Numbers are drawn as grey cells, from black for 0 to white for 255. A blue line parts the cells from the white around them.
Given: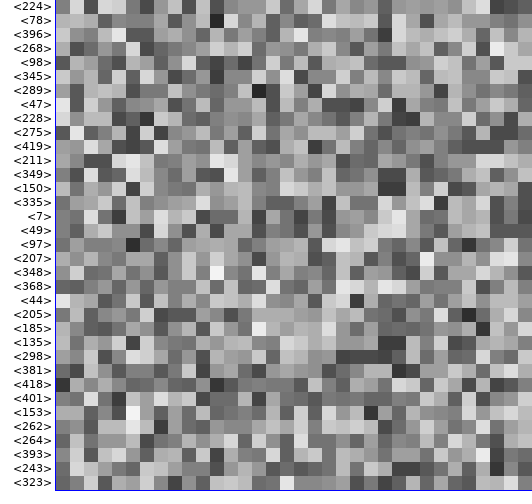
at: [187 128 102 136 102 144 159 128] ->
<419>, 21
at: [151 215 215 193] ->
<211>, 30
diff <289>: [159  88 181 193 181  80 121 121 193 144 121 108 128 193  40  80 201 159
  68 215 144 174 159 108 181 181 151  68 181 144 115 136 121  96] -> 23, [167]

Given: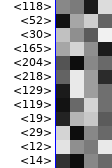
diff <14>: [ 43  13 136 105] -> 1, [49]
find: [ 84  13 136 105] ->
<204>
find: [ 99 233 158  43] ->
<218>
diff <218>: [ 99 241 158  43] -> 2, [233]

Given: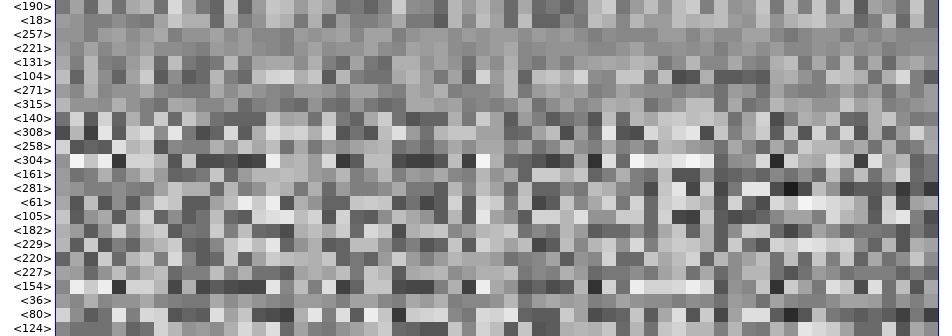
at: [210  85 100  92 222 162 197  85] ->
<80>, 8
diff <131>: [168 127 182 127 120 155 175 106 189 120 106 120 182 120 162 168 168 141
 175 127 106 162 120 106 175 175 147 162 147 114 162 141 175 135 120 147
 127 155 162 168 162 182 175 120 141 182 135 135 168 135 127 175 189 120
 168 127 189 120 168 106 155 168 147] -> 7, [182]
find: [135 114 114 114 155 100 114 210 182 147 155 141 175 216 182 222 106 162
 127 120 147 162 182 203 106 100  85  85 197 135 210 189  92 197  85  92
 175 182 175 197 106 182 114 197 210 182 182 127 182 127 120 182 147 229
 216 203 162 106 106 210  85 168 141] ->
<124>
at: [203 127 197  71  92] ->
<61>, 32

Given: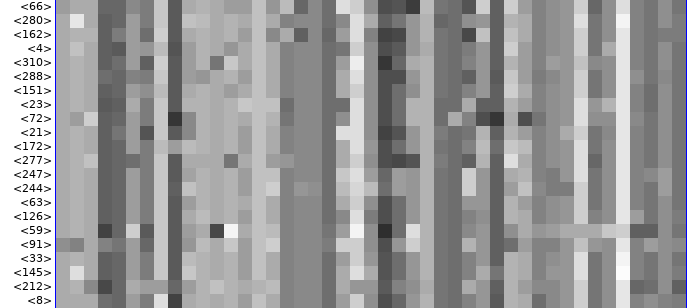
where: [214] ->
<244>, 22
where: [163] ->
<247>, 10

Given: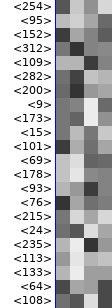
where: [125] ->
<76>, 4
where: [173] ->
<101>, 2

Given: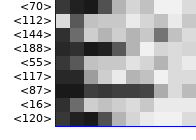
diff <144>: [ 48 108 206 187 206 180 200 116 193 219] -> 4, [180]
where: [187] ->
<87>, 10
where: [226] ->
<55>, 6

